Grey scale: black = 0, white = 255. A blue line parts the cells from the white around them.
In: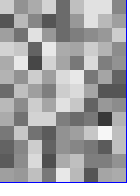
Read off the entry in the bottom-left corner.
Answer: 159
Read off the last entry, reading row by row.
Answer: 171
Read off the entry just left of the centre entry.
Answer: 126
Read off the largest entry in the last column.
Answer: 205
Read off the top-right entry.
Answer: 134
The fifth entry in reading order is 107
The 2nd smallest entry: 71
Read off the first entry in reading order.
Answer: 205
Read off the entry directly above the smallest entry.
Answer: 152
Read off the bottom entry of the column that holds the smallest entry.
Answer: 165
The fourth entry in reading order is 211
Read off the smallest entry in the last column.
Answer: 85
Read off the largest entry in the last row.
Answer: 232
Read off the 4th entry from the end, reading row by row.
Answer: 185
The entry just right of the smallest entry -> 179
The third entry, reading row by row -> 171
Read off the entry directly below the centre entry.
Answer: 225
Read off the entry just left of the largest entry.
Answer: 199
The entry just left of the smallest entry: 120
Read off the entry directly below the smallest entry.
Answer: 247
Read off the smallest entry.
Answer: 56
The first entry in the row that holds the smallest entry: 171
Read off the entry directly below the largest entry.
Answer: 91
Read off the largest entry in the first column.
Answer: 211
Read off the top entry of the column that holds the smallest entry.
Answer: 225
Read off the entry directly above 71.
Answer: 99
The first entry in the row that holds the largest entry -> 120

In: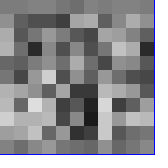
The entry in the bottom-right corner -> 136
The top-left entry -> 124
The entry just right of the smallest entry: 201
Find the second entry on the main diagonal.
95
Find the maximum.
222
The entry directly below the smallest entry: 63
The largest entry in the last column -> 185
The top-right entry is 124
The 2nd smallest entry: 34
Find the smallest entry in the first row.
110
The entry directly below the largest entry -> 178
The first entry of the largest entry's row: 185
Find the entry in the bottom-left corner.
130
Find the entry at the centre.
144
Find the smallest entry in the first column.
103
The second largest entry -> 215
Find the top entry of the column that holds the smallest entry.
130
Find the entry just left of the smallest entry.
136
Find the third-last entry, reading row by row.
103
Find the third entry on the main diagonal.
118
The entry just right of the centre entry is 95
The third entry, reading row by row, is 130
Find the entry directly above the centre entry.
172
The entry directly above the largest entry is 144
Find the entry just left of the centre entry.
79
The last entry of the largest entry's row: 158

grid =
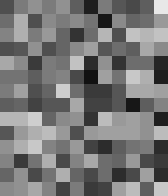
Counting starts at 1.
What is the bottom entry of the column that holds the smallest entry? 58
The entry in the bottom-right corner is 200
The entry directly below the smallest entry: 58
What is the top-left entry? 79
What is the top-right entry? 232
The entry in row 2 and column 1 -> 109
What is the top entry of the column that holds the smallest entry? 30
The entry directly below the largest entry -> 153
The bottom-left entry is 138
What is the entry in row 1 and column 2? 123
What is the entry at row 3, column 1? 131
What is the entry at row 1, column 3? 145
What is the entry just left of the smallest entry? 73
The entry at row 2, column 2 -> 175
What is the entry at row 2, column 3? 79

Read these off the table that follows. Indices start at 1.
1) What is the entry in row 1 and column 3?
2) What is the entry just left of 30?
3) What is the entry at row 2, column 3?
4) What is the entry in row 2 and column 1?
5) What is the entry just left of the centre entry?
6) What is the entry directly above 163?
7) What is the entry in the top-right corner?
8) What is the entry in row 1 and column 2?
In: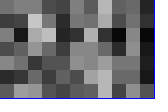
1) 127
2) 119
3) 198
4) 61
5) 61
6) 135
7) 36
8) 127

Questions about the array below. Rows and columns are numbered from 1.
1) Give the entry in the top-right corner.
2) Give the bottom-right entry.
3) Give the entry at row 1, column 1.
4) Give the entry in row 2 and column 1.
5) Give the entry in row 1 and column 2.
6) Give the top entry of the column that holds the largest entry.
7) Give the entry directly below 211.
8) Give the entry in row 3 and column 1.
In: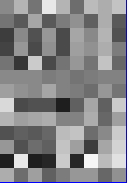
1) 195
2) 145
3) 137
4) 116
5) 180
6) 187
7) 225
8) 61

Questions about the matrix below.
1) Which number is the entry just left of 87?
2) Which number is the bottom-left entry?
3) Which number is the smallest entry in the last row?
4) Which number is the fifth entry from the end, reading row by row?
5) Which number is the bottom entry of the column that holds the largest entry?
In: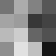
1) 130
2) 142
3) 20
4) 81
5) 225
